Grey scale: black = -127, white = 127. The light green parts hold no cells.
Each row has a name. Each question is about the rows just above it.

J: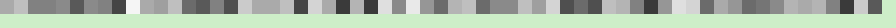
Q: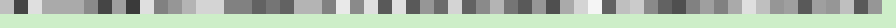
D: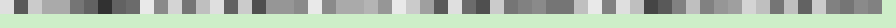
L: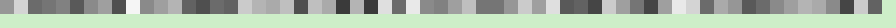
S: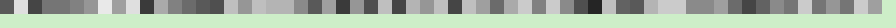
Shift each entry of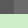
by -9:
-47 -29
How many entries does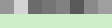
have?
8
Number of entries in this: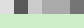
6
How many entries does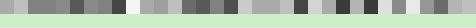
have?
34
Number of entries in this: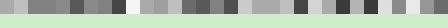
32
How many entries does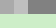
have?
4
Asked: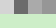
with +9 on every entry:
93 -11 51 31

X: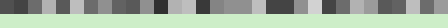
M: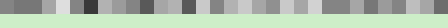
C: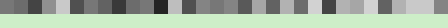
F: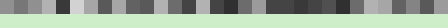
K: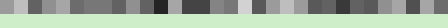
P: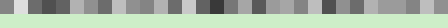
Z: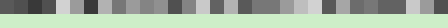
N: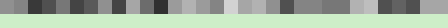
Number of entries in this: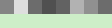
8
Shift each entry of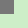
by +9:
1
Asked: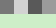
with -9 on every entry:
-17 73 -47 18
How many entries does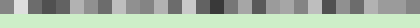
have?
30
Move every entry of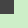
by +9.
-50
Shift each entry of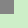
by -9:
-5

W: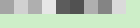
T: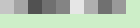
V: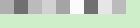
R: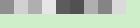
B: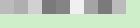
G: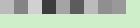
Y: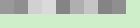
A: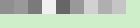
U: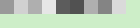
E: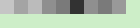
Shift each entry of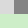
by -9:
81 -5
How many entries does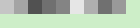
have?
9
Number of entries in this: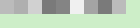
9
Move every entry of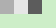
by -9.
38 93 -44
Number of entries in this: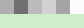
6
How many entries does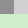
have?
2
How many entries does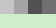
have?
4

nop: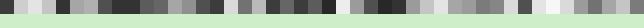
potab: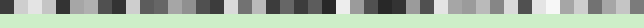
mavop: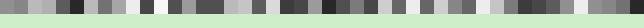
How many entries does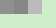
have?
3
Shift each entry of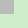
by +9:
67
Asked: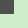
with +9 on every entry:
-38
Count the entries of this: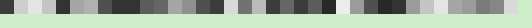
37
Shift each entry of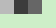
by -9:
49 -76 -34
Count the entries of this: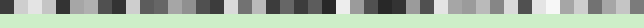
46
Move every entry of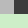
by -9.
49 -76

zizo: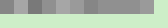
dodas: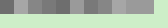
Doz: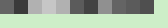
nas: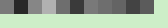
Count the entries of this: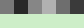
6
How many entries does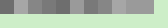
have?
11
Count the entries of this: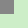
1
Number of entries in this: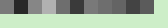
11
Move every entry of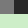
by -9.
-15 -96
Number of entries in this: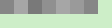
7

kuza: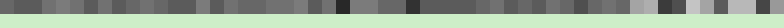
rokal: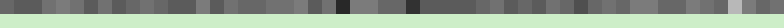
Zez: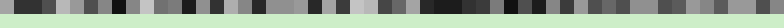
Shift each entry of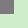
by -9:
-13
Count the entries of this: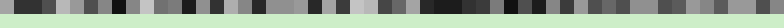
56
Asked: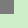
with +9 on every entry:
5

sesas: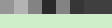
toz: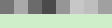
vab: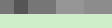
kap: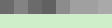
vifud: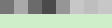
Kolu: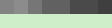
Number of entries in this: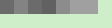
7
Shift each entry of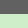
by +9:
-21 -21
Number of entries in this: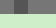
4
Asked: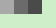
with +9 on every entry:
50 -11 -44
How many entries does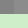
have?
2

